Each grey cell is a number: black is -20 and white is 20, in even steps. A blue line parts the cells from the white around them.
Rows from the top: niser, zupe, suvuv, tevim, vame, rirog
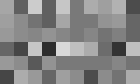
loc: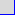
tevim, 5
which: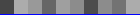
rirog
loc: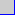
niser, 3
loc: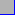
niser, 9
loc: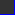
tevim, 9
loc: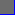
tevim, 8
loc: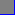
suvuv, 9

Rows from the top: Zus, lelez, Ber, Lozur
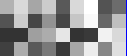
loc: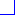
Zus, 7
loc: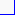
lelez, 7
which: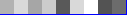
Zus
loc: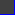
Lozur, 1
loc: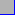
Zus, 1

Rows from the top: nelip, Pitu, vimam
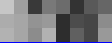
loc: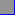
Pitu, 3
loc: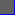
vimam, 6
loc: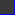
nelip, 3
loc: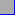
Pitu, 1

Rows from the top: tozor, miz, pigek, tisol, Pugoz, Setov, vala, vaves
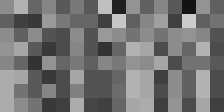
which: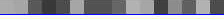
Setov
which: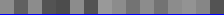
pigek
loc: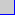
miz, 14
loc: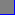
vala, 6
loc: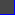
vaves, 7
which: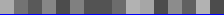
vala
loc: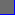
vala, 9

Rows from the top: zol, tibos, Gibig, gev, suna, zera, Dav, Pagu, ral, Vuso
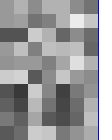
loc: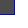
ral, 5
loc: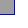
tibos, 2
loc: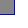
Dav, 4
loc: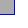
Vuso, 7

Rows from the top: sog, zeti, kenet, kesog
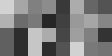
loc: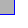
zeti, 1
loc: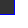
kenet, 8

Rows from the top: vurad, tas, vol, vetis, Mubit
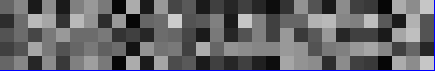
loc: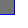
vetis, 12
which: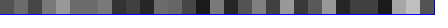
vol
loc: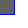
vetis, 8
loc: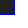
Mubit, 19
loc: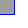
Mubit, 7
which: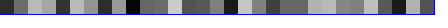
tas
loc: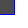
Mubit, 13

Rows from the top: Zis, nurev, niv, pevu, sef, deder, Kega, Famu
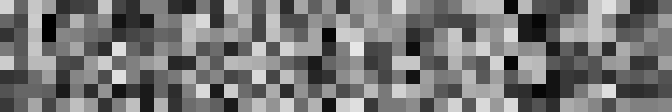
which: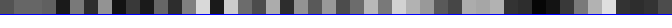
Kega
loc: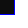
pevu, 30
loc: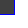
Zis, 6
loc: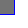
nurev, 7
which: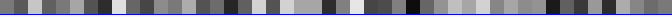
pevu
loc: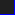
Zis, 14

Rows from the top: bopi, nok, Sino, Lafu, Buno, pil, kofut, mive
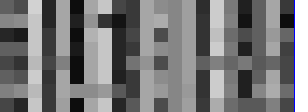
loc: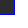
bopi, 15
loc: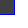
Lafu, 21
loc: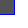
pil, 2

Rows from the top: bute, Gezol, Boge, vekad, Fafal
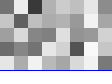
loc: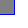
Boge, 4
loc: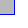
Fafal, 4
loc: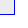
bute, 2
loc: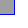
Boge, 1
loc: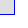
Boge, 5
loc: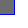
vekad, 1

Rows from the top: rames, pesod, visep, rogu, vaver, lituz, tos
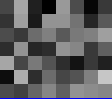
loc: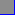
tos, 7
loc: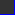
pesod, 1
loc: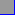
rames, 5
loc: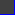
tos, 2

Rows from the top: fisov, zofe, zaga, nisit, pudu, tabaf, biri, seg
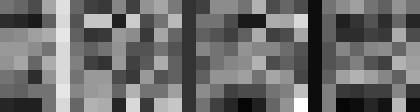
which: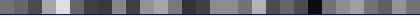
fisov
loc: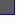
pudu, 11
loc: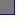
fisov, 13
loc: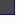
tabaf, 22
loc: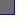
nisit, 21
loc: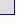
fisov, 5

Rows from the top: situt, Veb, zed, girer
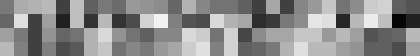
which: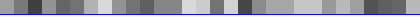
zed
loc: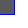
girer, 6
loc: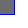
situt, 9
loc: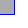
situt, 2
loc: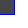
zed, 18

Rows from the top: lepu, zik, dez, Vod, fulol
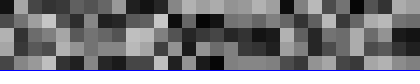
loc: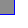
fulol, 29
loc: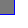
zik, 18
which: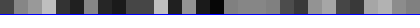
fulol
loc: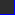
zik, 6
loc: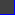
Vod, 12

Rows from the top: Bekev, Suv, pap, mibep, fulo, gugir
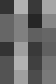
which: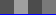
gugir
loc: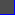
gugir, 3
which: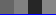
Suv
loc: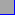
Bekev, 4

